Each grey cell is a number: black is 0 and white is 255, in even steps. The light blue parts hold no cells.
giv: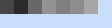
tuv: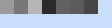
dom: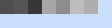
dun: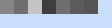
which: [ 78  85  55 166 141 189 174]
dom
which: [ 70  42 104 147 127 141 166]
giv
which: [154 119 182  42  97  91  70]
tuv

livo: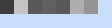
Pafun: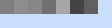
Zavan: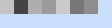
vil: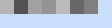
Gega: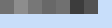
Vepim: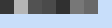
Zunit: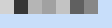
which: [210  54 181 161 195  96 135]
Zunit
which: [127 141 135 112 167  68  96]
Pafun
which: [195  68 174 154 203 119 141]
Zavan

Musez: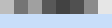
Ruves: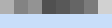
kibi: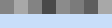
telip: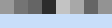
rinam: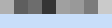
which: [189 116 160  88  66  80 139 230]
Musez
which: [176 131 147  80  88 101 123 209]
Ruves

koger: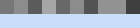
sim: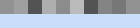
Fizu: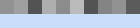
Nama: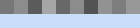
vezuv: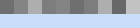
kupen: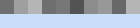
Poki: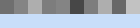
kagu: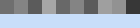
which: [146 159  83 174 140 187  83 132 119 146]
sim
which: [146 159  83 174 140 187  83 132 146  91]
Fizu

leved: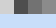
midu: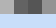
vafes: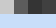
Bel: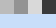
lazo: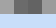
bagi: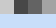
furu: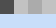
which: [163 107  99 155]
lazo
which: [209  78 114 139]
leved
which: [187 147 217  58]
Bel

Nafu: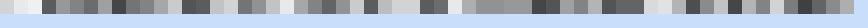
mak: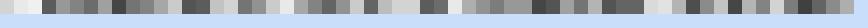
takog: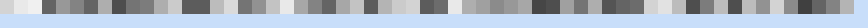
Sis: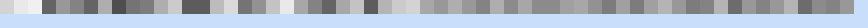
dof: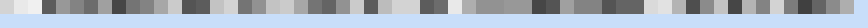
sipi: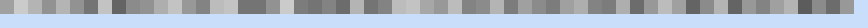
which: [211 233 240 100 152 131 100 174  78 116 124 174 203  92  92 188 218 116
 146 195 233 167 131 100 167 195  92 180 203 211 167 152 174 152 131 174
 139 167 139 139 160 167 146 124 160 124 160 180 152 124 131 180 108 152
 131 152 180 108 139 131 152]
Sis
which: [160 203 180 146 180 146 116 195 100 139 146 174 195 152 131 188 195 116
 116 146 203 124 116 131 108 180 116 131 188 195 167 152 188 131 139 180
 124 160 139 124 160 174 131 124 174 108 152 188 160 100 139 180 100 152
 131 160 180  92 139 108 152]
sipi
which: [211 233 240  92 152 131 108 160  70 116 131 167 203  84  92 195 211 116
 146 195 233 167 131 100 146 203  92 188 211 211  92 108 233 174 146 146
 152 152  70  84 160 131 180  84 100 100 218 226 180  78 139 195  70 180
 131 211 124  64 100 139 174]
Nafu

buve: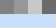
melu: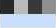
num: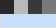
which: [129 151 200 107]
buve
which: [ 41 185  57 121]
num
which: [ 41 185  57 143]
melu

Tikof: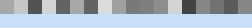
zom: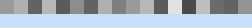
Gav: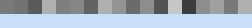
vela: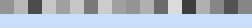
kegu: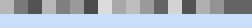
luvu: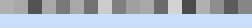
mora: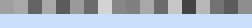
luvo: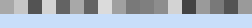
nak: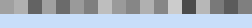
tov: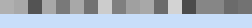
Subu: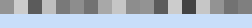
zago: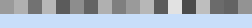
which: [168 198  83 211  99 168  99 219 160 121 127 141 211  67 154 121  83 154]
luvo
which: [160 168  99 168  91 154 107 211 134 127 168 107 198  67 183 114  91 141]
mora

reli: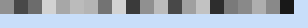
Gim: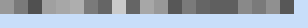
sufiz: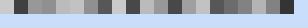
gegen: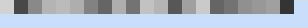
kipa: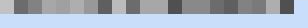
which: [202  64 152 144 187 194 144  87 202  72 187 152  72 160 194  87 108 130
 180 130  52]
sufiz
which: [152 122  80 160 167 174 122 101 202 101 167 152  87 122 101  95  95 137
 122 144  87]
Gim
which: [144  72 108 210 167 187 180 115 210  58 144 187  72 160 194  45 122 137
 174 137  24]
reli

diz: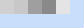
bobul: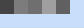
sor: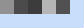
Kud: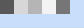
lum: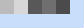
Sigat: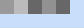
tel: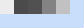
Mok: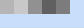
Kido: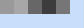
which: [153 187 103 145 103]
Sigat
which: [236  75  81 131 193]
tel
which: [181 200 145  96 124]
Mok
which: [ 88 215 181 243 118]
Kud
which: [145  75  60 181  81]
sor

